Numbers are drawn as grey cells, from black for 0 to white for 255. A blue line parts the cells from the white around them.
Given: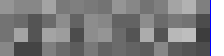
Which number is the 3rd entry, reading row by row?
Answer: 135
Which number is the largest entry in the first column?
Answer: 149
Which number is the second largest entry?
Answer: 184
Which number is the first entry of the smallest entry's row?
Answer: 115
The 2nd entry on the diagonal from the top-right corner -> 115
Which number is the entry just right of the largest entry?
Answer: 61
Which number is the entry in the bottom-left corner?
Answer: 135
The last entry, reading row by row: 76
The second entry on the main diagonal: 107
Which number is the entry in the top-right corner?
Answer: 127
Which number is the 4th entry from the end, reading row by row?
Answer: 135
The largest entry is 190
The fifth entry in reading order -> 121
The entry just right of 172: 84
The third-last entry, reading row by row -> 92

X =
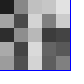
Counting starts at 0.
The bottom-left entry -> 156
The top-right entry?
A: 226
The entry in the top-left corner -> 30
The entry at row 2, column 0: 45
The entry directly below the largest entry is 204
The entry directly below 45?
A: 170
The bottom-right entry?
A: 128

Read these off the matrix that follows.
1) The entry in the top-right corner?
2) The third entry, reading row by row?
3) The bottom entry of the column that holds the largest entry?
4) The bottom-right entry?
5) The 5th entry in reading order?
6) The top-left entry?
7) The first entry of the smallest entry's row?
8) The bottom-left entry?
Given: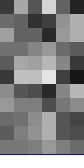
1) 35
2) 85
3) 152
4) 107
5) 99
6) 57
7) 57
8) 119

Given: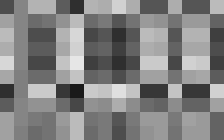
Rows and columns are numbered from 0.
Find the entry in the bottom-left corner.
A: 161
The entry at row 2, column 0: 187
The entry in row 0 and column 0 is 77
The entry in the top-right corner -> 187
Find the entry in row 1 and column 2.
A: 107
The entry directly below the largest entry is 195
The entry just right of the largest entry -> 63
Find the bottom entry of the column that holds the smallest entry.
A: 187
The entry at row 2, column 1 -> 133
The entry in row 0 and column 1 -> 133
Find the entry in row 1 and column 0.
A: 161
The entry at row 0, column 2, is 179
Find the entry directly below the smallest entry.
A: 71
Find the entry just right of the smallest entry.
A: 202
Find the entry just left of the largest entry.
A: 195
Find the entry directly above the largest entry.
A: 209
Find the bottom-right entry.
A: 99
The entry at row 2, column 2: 77
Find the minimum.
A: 26
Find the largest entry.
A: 230
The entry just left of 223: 195
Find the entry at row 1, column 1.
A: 133

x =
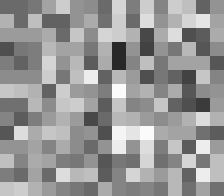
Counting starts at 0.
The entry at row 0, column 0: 106
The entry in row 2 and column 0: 155
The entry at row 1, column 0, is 178
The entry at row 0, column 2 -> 119
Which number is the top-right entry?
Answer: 147
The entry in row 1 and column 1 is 106
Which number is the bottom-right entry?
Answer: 112
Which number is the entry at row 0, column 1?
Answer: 106
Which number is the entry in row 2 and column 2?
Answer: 155
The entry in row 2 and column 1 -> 155
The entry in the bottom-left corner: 198

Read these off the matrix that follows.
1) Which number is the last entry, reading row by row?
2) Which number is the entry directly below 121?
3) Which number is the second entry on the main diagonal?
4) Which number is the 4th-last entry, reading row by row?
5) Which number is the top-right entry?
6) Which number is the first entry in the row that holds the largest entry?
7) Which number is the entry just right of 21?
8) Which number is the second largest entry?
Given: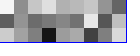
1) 217
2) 21
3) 148
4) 170
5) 101
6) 245
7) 156
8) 231
